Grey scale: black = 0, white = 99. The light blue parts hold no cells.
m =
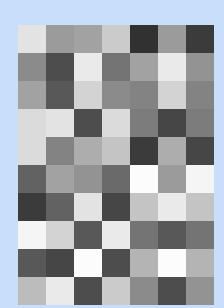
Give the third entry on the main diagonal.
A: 82
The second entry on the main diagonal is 30
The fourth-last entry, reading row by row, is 79
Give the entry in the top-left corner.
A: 88
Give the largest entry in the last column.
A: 95
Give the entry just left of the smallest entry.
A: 79
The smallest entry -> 19
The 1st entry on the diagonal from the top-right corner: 23
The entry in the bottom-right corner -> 57
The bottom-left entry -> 73
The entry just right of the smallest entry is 60
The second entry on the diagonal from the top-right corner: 91

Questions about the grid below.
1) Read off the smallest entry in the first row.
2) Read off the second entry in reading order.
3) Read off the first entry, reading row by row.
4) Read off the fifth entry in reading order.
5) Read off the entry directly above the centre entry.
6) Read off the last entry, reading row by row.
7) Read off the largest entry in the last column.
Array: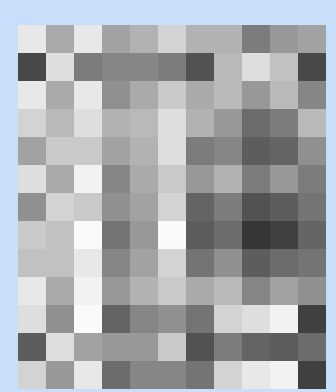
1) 48
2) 66
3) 90
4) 69
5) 78
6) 25
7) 72

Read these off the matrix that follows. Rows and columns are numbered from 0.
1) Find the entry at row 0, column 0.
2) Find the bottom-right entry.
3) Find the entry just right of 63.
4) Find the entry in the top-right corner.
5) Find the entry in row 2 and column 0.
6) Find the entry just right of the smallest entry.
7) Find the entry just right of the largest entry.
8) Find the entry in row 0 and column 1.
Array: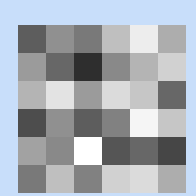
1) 36
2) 67
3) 53
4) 67
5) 70
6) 53
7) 33
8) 56

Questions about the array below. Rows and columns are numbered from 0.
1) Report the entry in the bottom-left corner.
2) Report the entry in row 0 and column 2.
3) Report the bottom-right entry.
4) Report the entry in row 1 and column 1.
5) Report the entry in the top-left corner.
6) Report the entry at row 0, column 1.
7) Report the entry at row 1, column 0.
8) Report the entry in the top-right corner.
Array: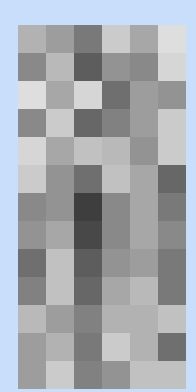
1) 61
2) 47
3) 75
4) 72
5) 69
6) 61
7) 53
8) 86

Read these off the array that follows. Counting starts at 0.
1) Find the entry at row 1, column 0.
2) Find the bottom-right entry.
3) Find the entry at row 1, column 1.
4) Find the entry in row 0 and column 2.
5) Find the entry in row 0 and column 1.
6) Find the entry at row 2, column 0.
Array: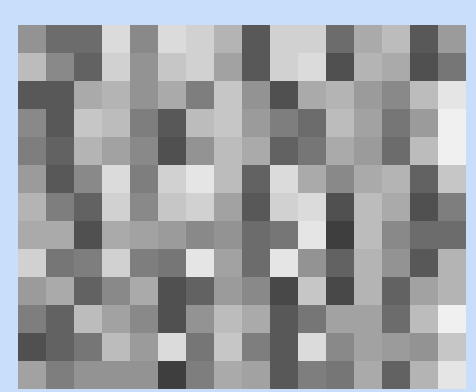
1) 73
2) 89
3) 53
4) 42
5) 42
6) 34

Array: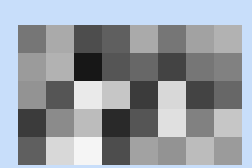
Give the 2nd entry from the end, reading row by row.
73
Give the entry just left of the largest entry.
84
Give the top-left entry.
46
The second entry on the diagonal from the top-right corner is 46
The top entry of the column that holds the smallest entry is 30
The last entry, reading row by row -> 60
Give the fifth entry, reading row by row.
66
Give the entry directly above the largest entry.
73
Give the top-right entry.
69
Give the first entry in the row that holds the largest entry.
37
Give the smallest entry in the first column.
23
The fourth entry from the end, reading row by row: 63

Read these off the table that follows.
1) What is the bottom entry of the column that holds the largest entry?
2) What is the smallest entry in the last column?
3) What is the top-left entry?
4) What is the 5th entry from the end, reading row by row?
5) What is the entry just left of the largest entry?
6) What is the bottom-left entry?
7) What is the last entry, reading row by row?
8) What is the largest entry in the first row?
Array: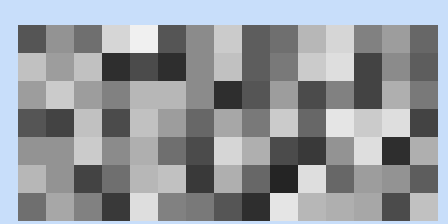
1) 86
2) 26
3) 33
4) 71
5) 83
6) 43
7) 75
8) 93

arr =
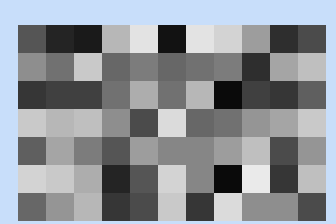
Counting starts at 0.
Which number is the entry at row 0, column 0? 33
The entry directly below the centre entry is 52
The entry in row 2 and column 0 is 21
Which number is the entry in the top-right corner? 29
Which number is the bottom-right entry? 29
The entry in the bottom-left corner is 40
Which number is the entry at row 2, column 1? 25
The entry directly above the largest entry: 74
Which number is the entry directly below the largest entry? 55
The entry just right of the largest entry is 21
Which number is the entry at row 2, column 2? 25
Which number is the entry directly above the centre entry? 44
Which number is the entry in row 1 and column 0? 55
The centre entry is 85
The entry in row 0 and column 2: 10
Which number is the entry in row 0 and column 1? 14
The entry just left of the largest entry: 4

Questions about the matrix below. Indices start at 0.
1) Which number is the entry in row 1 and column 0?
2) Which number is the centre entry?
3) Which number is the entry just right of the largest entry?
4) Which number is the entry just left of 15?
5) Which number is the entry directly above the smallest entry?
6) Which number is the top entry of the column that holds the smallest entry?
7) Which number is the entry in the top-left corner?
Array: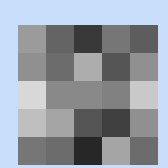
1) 56
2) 53
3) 53
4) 42
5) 33
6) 22
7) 60

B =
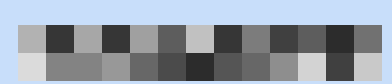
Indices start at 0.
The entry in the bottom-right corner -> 78
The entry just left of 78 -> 25
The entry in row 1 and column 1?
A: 51
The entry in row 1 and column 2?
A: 51
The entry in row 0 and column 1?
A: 21
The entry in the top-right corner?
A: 44
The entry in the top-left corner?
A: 69

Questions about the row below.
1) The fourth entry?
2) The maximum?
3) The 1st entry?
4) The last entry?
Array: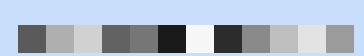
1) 38
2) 96
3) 35
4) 60

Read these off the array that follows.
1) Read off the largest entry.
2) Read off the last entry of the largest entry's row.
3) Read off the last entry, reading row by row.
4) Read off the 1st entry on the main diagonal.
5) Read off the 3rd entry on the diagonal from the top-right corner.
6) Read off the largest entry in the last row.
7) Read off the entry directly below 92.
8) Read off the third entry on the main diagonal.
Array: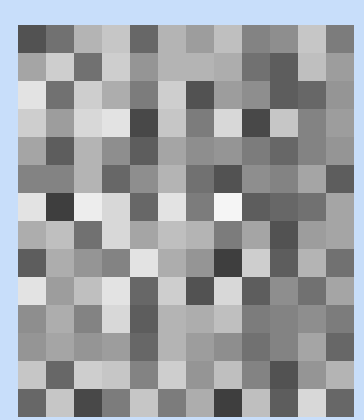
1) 95
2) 64
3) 40
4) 32
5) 36
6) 84
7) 44
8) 80
